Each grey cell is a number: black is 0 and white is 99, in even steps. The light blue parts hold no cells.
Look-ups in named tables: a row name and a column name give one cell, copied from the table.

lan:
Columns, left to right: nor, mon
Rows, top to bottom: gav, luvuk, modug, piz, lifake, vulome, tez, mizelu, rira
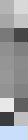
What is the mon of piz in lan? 50
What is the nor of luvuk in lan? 65
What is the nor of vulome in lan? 59
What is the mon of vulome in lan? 53
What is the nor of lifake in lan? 58
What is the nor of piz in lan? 56
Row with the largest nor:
mizelu

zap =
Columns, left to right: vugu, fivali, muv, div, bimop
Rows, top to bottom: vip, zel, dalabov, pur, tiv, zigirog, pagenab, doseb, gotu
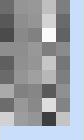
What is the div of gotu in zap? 24
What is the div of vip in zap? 74
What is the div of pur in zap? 49
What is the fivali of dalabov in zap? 53
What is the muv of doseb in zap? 53
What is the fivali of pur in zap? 55
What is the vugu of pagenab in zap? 66
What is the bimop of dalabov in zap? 38
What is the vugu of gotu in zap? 81
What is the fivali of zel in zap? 55
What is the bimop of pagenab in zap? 56
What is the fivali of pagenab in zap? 50
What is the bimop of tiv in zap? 46
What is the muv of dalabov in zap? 50
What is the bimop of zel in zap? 41

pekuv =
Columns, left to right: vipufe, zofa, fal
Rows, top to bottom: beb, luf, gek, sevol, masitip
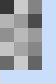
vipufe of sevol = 76
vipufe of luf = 70
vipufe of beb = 21
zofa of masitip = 79
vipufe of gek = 56
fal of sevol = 52
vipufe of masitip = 41
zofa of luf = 60
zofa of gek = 72
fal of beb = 51
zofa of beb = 79
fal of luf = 29
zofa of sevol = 64
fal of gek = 60
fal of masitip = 39
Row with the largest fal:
gek

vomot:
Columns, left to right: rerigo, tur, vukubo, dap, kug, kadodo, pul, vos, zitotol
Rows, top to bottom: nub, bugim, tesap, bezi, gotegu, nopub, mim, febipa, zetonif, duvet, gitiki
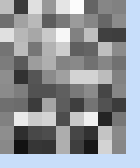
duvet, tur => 18
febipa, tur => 42
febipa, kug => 36
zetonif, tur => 91
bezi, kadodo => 37
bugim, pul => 52
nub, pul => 39
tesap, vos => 25
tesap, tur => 71
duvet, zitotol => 53
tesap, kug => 96
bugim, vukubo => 72
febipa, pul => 45
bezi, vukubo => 46
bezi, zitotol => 54
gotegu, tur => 35

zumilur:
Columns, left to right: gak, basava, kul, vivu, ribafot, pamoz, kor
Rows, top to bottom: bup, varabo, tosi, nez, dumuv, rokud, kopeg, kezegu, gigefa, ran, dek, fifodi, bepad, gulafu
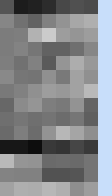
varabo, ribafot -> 57
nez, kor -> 52
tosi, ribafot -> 61
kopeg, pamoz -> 63
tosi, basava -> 49
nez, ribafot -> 38
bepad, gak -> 51
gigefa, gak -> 43
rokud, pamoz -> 63
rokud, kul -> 45
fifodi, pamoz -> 41
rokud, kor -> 56
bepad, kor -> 45
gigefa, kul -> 43
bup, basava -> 11
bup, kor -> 29
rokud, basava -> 46
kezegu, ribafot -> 47
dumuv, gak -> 49

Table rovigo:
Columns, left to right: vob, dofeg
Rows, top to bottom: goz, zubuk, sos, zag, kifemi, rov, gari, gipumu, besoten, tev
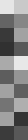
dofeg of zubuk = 52
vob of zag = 19
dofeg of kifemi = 90
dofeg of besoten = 20
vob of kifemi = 66
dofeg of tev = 34
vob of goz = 89
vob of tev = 23
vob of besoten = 63
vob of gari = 63
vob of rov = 36
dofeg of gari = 37
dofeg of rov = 58

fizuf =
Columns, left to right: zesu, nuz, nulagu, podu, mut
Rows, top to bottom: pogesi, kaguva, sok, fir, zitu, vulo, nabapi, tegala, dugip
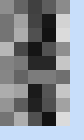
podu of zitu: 15
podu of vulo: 48
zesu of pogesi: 55
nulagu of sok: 31
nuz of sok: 67
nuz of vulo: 39
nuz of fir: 28
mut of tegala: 63
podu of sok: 7
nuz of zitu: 47

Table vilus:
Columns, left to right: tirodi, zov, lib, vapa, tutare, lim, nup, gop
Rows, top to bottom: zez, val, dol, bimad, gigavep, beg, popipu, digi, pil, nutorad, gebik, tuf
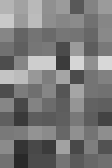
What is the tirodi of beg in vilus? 76
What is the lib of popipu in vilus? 43
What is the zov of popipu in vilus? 48
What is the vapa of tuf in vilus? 29
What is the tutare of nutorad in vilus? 40
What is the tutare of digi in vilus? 36
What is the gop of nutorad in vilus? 55
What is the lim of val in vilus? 54
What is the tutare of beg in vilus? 64
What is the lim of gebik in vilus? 28
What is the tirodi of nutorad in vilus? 47
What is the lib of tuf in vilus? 29
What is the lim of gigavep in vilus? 83
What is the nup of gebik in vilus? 49
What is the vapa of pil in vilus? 35
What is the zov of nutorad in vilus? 48
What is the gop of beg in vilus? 50
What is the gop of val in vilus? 52
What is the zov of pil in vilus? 22
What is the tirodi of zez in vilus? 70
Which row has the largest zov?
beg

